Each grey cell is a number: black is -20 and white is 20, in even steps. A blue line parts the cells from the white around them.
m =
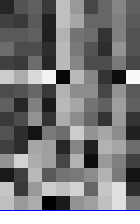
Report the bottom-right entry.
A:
-1
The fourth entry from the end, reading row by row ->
5
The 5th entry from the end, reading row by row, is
3
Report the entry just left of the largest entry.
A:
-18
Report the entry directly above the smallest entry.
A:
12
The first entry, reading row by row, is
-14
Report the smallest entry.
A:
-20
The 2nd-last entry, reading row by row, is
15
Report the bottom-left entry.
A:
10
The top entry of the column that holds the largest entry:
-5
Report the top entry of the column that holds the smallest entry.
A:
-11
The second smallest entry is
-19
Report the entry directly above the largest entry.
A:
-9
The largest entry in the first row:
10
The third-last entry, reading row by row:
10
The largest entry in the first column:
12
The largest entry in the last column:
19

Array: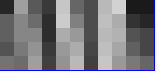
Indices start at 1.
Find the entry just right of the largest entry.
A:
-16
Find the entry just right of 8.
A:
-7
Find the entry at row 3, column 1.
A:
-5
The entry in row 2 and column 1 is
-5
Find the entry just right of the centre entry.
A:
-8
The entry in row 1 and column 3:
-6
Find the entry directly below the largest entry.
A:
7
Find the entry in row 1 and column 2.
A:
5
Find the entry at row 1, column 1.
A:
-14
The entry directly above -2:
-7
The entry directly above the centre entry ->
0
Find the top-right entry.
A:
-16
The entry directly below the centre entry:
7
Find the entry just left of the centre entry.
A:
7

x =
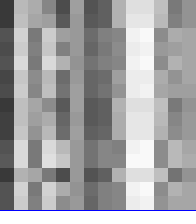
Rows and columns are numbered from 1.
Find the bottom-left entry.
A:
-7
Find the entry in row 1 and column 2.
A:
9
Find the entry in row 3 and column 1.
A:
-7
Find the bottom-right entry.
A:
6
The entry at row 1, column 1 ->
-11
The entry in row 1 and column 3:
7
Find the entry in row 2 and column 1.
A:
-11
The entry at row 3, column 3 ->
-1
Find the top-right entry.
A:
3

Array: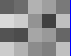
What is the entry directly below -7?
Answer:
12
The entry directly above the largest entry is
-5
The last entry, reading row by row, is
10
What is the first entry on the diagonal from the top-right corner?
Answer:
-1
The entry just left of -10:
3
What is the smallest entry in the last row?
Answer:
0

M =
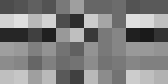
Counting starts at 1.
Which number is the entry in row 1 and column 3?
-5
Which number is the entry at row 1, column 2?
-7
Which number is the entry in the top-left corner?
-8
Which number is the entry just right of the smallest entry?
-12
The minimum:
-16
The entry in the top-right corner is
-6
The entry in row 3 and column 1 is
-14
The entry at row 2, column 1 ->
13
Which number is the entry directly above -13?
5
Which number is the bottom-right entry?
8

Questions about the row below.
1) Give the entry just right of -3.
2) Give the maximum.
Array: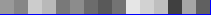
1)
-6
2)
16

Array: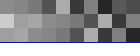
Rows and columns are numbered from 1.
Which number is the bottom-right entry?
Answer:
-14
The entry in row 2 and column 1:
12
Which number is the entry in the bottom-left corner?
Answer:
5
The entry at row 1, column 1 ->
2
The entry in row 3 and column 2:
6
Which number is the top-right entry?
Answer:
-8
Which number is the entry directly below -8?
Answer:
0

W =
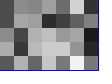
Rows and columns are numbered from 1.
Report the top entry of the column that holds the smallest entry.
-12
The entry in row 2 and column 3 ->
5
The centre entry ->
10
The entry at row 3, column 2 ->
-9
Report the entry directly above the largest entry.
3
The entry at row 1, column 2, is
2
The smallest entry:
-16
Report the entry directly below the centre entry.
12
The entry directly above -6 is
7
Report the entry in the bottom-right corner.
-1

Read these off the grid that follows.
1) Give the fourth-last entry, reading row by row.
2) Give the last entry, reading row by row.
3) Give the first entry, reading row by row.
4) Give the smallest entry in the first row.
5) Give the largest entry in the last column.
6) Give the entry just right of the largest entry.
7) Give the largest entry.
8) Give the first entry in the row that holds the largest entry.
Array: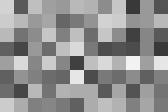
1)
8
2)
-1
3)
13
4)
-11
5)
16
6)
5
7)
18
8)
5

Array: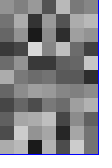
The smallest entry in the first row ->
-7
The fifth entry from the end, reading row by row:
-16
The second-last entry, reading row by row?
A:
12
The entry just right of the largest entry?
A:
1
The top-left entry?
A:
3
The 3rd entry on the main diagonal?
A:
-16
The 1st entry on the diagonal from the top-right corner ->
1
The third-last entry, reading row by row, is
-8
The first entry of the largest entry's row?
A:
-11
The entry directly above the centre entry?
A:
-11
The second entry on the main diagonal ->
7
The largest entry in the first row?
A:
9
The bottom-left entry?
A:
7
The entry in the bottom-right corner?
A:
-2
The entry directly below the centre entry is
4
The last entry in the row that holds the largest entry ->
-10
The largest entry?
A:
14
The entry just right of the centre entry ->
-6
